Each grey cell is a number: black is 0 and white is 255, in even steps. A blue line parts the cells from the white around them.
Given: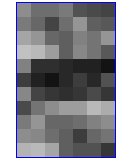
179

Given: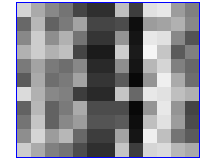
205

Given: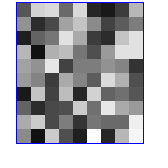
139

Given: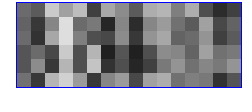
113

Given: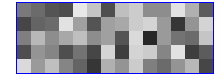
218

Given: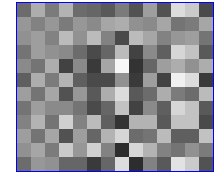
108

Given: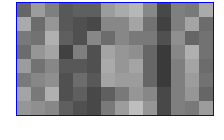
150

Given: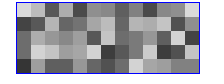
53

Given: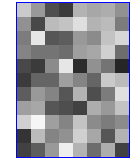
65
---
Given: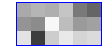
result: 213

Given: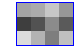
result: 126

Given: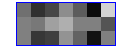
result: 18

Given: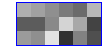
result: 130

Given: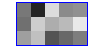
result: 104

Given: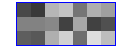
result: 221

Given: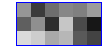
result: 89

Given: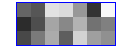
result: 159

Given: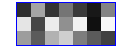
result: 91

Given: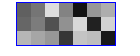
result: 189
